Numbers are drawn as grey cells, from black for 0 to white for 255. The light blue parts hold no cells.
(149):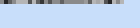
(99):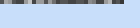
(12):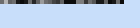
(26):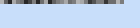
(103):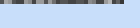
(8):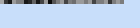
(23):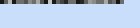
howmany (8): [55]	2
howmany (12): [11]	6
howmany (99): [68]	10
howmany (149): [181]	8
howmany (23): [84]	3
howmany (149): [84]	3
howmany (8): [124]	9

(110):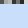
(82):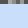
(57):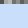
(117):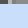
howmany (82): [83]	3
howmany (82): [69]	0
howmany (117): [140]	3

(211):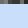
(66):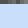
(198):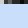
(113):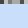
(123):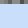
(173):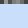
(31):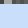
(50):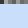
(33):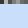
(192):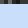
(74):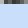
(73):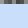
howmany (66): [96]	1
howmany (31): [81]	2
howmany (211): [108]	2
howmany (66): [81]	3
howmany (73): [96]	1

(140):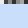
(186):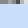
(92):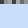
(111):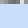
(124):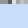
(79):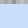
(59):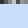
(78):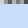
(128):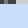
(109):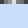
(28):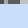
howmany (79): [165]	1
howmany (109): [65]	2
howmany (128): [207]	3
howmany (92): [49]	0
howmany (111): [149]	2
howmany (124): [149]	2
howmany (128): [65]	3

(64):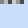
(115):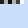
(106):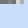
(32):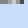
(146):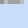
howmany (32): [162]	1
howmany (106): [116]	3
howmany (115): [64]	1
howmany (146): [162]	3

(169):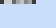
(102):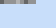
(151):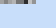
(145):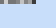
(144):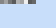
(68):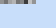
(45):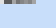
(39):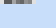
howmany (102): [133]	0
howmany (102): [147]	6
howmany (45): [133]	2
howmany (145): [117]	3

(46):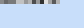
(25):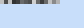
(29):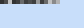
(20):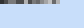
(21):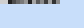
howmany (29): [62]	4
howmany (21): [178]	0

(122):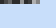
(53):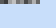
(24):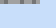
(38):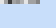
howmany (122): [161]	0
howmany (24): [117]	3
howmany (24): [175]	0
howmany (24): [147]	1
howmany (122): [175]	1
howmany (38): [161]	4

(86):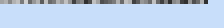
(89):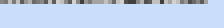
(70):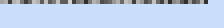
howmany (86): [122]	5
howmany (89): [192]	10
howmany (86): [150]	6
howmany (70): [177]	8
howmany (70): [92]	6

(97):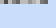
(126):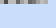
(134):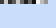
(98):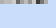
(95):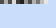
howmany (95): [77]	3
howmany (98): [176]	2
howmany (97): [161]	0
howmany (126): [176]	2
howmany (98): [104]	1
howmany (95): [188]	1
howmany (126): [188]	4

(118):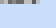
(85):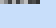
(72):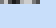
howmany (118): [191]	4
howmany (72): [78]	2

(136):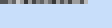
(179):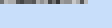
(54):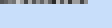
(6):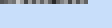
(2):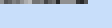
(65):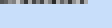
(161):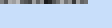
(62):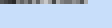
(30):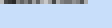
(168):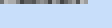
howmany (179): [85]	3
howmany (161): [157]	3
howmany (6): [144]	1

